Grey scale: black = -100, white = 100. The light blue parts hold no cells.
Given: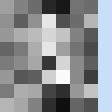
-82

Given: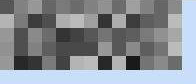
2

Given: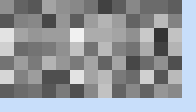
-16

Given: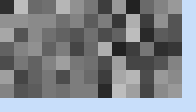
-17

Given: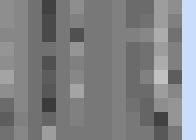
-16

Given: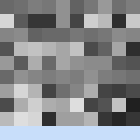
20
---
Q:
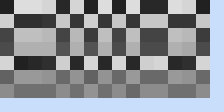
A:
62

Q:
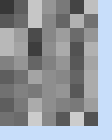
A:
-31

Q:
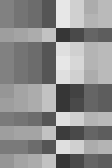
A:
1

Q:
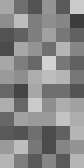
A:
11

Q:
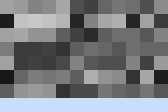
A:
-77

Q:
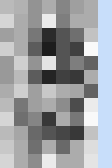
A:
67

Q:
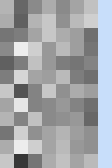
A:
35

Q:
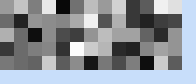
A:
-16
